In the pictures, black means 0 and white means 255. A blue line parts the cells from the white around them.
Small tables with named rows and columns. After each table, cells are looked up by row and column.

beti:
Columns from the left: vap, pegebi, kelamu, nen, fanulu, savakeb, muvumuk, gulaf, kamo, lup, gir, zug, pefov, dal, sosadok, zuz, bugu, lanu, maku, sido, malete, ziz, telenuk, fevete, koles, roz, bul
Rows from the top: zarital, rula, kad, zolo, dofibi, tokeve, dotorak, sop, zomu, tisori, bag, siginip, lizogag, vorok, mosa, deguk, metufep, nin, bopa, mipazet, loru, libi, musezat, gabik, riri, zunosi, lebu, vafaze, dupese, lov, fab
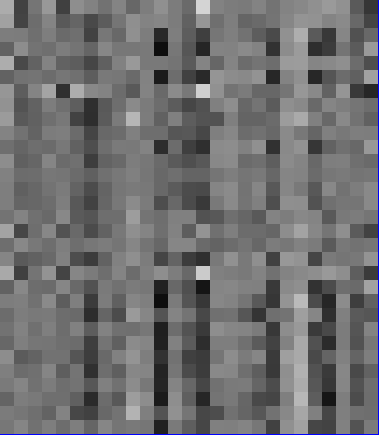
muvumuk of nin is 119
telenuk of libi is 75
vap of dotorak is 150
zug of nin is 103
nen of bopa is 105
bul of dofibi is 78
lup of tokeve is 106
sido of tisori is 104
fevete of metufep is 117
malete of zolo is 140
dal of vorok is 76
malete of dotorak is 117
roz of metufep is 91
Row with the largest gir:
dupese

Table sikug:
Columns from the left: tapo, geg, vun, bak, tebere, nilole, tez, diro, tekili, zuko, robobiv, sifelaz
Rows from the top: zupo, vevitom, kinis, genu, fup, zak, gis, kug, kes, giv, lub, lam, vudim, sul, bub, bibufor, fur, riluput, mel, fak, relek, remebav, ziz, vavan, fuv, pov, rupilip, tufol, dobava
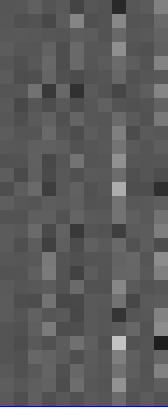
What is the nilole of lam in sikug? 115
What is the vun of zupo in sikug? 96
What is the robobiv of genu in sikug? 81
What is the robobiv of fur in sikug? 92
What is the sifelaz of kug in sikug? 98
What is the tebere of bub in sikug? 91
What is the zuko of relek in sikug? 90
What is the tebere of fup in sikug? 78
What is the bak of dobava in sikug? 80
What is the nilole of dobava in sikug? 81
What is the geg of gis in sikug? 86
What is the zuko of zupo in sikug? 87

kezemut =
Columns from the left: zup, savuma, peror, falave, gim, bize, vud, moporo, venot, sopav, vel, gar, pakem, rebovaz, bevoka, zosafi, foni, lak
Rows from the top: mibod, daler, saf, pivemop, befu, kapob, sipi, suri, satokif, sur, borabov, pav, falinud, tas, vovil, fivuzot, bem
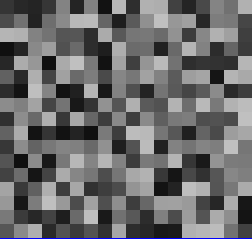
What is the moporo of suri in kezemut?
146
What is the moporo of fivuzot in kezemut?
25
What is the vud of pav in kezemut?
132
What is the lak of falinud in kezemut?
127
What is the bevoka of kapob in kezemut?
165
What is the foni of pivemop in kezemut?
101
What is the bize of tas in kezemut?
167
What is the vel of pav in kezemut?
121
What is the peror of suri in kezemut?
163
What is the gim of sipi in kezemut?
18
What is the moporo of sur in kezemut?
122
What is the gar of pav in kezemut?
114
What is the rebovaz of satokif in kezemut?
125
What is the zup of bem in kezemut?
86
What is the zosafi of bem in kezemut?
188
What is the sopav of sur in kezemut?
188
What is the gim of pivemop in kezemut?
81
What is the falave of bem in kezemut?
41
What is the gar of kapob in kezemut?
130
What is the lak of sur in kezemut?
167

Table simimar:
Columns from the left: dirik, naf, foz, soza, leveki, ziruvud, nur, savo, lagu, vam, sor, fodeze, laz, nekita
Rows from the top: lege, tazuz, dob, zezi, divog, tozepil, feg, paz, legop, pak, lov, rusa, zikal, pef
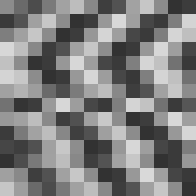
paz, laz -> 58
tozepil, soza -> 50
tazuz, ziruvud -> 50
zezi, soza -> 61
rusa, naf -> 77
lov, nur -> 50
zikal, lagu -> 58
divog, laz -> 114
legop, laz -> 216
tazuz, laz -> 126
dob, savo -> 213
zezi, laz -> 158
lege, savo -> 62
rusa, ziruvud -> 136
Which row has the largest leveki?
paz

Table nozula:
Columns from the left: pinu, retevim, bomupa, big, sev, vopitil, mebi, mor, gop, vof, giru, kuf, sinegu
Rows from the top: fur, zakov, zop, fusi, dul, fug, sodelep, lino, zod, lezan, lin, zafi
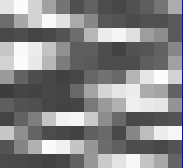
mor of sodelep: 213
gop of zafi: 227
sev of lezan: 71
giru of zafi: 196
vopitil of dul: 93
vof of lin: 77
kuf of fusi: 98
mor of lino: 154
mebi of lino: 121
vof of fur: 81
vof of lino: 238
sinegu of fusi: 135
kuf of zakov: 80
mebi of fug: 102
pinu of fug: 154
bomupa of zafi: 69

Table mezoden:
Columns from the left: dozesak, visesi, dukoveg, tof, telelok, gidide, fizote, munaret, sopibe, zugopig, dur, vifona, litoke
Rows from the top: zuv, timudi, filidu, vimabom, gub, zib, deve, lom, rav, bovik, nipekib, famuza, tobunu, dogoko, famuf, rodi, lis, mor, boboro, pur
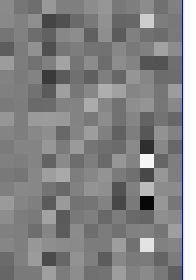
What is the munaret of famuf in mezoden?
130
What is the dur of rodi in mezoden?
101
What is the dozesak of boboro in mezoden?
107
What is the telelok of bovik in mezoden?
104
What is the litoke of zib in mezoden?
109
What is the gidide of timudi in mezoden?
106
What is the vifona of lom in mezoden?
119
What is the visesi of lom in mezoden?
125

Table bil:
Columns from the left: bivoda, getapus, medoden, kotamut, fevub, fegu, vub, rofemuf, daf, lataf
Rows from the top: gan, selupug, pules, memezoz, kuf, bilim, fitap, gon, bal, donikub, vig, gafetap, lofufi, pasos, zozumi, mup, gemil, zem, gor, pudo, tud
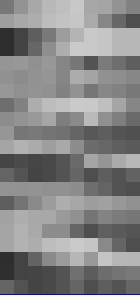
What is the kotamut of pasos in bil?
144
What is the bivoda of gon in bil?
110
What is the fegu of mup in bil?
145
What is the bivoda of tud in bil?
101
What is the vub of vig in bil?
108
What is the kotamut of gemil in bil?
141

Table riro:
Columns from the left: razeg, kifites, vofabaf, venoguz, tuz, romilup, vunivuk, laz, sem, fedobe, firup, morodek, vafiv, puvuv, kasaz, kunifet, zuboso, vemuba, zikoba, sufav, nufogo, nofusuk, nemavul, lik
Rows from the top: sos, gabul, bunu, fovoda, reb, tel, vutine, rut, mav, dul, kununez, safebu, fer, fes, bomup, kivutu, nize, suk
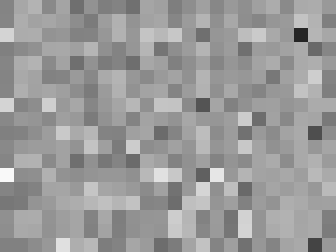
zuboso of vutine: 168
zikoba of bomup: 156
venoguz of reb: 138
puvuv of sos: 142
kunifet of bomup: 149
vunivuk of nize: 129
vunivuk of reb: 146
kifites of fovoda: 138
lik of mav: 121
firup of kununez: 141
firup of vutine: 163
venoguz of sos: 137
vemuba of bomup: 129

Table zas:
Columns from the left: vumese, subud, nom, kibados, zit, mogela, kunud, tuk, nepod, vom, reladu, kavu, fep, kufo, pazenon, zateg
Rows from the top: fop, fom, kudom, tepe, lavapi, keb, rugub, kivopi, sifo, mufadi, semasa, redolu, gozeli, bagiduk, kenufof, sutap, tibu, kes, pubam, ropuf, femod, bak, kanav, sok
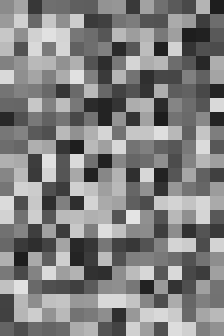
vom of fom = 125
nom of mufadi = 90
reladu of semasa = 128
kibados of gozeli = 212
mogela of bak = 152
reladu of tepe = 189
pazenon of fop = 180
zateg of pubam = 142
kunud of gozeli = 33
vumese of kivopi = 103
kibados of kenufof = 45
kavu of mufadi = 222
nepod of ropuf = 142
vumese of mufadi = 119
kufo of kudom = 30
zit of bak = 196
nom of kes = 46
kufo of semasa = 121
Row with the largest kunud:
kenufof

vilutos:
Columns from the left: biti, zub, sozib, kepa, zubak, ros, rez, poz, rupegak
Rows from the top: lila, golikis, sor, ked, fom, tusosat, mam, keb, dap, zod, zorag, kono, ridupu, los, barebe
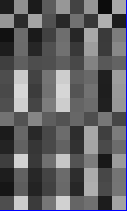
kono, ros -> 83
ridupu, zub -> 97
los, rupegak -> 117
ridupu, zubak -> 107
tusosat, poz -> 31
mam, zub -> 215
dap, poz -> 119
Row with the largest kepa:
keb

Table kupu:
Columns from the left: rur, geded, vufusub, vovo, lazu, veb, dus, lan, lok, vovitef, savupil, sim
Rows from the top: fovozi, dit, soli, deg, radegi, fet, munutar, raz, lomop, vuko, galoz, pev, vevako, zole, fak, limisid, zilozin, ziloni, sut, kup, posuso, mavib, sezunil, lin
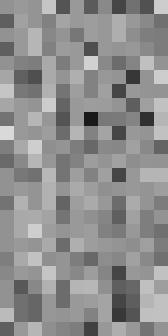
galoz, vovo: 143
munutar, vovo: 177
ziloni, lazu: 108
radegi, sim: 147
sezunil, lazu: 148
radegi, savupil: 192
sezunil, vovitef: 84
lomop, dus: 25
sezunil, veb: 153
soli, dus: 157
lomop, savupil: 48
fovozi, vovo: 197
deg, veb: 153
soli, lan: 152
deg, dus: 78
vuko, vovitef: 152

